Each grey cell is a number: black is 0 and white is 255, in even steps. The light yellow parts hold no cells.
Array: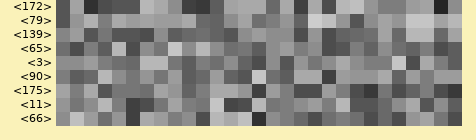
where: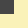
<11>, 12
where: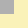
<79>, 2
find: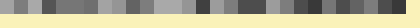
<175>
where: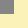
<139>, 0
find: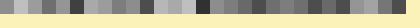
<66>

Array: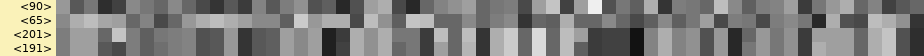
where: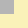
<191>, 29
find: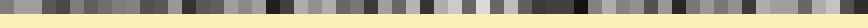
<191>
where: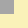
<65>, 3
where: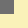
<191>, 7

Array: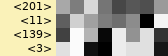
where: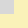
<201>, 2
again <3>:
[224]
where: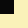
<139>, 3

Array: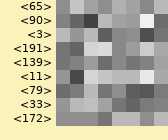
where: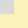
<191>, 3
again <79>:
[123]
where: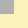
<65>, 4
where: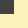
<90>, 2
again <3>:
[185]
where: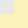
<11>, 6
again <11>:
[185]

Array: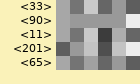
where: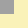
<65>, 2
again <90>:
[153]

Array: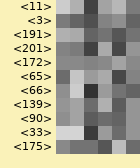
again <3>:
[100]
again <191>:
[115]
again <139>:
[149]
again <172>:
[137]

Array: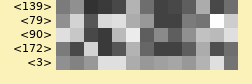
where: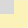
<79>, 3
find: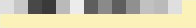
<90>
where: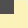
<172>, 11
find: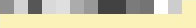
<79>
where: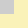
<79>, 12
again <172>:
[66]
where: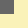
<172>, 6

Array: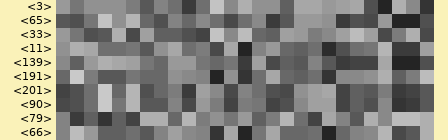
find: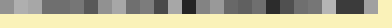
<11>
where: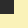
<11>, 19
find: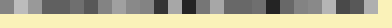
<66>

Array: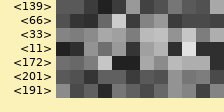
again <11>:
[47]
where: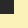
<191>, 3
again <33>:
[125]
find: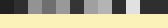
<11>
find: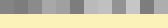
<33>

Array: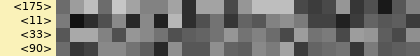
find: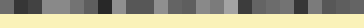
<90>
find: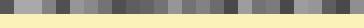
<33>

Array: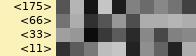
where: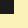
<175>, 4
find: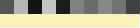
<175>
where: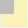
<11>, 3
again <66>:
[173]
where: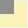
<11>, 6
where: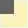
<11>, 7
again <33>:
[136]

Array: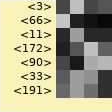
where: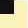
<66>, 2
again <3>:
[70]
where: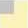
<66>, 0
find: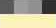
<33>
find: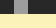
<11>
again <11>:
[40]

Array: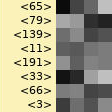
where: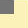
<11>, 2
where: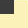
<3>, 0

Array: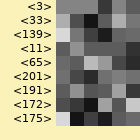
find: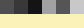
<172>
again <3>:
[132]
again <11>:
[92]
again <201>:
[112]
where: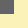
<139>, 4
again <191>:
[92]
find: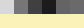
<139>

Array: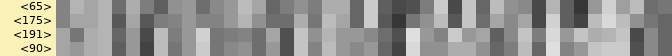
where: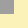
<65>, 40
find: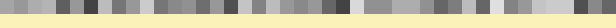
<90>

